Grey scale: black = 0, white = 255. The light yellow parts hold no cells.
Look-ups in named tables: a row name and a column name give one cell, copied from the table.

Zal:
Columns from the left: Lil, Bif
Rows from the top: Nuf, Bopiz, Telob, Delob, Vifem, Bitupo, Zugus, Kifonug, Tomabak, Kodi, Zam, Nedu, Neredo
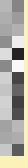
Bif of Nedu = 173
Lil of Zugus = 208
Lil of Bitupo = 137
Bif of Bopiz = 155
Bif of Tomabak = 64
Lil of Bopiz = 174
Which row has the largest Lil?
Vifem

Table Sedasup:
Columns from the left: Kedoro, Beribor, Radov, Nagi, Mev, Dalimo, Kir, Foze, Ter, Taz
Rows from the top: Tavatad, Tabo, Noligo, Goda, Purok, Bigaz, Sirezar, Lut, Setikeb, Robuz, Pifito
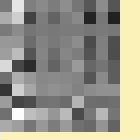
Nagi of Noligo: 123
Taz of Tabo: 33
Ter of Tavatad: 140
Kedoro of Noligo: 122
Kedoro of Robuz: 112
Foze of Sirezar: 85
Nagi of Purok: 133
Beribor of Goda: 151
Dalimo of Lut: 140
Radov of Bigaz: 43
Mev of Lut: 145
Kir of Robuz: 75
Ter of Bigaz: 117
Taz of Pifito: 99
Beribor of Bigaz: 71
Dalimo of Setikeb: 108
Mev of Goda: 121
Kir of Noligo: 123

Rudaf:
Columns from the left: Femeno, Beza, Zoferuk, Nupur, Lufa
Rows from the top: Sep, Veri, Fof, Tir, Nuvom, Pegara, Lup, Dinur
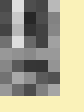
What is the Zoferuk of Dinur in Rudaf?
76
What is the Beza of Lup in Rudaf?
169
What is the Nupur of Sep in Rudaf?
70
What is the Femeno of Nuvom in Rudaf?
152
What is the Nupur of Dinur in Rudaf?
128
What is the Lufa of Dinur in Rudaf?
165
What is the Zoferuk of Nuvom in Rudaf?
137
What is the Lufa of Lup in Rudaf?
81
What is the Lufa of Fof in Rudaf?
134
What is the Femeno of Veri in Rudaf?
82
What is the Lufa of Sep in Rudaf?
185
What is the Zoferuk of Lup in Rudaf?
143
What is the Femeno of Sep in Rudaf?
73
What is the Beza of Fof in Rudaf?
182
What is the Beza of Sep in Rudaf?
222
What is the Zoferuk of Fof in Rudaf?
52
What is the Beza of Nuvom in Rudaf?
145
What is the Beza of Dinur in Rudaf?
108

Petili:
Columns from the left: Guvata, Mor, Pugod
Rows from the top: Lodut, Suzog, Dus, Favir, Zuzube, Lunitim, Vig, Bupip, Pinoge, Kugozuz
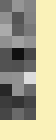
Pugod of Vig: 220
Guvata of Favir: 144
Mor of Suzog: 84
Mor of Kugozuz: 106
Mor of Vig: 146
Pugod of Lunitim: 99
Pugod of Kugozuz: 83
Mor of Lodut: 149
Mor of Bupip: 147
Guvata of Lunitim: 82
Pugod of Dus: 120
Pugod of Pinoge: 68
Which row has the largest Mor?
Favir

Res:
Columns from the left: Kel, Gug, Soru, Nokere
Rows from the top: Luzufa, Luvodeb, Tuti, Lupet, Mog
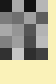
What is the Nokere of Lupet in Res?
187
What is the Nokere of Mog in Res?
64
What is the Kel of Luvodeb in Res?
124
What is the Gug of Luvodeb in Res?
111
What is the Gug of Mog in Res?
198
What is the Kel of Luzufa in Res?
23
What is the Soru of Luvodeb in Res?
160
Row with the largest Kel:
Tuti

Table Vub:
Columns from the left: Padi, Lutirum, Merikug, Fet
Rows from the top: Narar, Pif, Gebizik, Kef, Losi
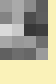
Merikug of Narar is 139
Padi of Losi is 96
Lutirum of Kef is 152
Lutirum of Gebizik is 201
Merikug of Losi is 103
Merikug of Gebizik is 56
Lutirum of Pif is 168
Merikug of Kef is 156
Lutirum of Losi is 109
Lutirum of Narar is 170
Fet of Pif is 94
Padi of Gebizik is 218
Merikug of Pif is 77
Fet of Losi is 155
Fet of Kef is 110
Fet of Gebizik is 62
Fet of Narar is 92
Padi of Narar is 156
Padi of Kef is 167
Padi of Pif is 131

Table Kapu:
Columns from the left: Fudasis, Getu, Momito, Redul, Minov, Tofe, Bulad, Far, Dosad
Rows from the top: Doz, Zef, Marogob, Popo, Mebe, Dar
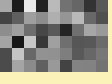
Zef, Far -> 104
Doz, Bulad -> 102
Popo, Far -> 88
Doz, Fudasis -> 168
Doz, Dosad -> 88
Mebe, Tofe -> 126
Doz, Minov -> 186
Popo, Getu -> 23
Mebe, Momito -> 104
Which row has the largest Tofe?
Zef

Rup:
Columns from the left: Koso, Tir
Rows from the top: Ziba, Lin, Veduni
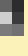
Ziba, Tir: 44
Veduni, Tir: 113
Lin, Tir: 59
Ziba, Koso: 100
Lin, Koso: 206
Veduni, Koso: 122

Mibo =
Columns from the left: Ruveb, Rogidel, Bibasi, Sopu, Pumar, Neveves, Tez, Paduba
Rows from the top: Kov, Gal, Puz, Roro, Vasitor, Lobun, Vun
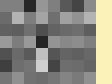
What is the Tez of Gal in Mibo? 146
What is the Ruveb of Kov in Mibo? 128
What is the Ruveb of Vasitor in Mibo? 81
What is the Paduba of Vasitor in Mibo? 104
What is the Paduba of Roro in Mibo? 127
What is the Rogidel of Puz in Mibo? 94
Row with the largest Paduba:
Gal

